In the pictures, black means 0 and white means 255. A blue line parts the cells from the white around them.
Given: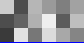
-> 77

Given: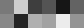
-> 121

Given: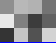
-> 232

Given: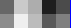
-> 103

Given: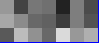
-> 167

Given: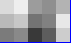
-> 185

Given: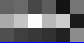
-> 170

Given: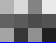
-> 98
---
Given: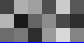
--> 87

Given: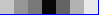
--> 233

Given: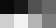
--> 104

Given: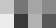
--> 138

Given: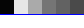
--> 74

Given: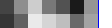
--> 149
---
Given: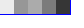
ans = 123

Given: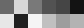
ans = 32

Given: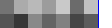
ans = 69

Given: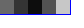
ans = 52

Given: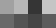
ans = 69

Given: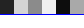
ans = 35
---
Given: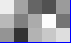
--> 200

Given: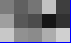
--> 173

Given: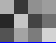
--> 124

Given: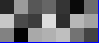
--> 115

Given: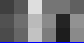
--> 29

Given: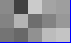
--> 188

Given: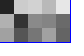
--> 161

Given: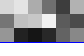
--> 99
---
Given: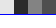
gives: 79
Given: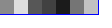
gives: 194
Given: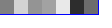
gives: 108
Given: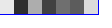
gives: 219
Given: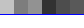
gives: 89
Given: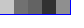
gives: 143
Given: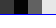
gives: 231
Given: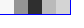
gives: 212
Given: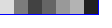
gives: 33
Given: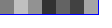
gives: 165
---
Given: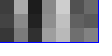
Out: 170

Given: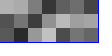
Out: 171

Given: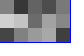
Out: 55

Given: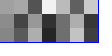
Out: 167

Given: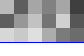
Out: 94

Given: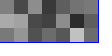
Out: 73

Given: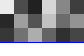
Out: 76

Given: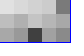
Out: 217

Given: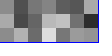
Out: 80

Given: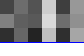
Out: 109
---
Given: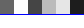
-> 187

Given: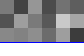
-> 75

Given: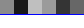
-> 155

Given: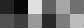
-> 98

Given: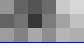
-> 107

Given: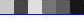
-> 117

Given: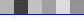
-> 159
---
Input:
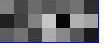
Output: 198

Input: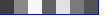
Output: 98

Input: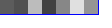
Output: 65

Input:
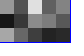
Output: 139

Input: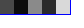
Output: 138

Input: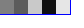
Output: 201

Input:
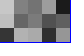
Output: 123
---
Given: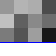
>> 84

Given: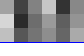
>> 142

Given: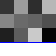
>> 93

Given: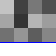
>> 149

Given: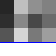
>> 213

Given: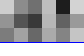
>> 170
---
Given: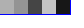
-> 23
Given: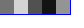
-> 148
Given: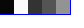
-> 147
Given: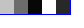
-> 40
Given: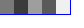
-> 240
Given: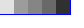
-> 48
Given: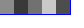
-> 77
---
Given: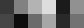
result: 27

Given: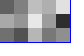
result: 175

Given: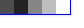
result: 189

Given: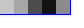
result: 18

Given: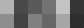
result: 195

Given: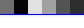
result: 83

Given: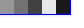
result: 232

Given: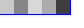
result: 172

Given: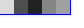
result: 133

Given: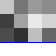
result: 154
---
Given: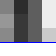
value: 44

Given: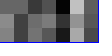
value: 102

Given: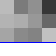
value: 123

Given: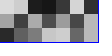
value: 206

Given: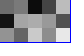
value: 122

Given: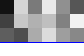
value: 213

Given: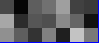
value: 5

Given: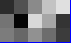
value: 81
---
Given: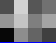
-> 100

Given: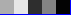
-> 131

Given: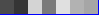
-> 178

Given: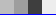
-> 62

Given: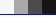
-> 76

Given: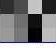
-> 3

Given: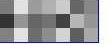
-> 94
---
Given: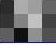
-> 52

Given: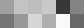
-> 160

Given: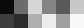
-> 10

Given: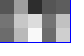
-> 116

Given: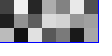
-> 31

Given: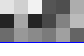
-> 36
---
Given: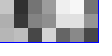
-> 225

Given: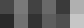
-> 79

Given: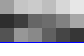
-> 129

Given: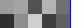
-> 62

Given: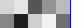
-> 240

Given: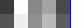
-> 185

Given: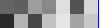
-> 164
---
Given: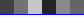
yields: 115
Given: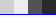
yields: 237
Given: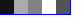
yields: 170
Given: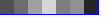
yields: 109
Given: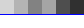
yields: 180
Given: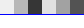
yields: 184
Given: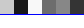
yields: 24
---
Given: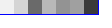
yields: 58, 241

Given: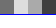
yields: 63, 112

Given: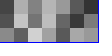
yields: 51, 138

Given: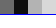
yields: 216, 107

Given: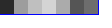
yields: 109, 42

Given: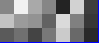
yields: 61, 90
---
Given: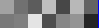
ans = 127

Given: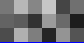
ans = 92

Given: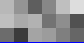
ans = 170

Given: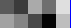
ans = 133

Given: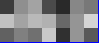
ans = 163

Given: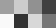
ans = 50

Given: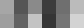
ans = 98

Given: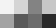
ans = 90

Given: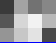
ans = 214

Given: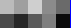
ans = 39
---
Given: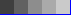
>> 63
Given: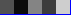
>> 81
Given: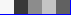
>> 247
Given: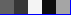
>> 98
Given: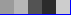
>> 155
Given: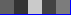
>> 97
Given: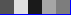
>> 83
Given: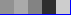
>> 146
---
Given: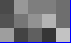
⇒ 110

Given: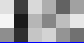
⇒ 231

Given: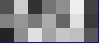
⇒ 58

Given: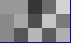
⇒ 122

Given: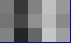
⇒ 138

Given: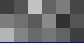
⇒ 84
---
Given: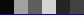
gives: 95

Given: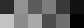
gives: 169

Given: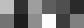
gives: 142

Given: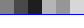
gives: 30

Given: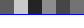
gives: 36

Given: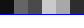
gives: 74
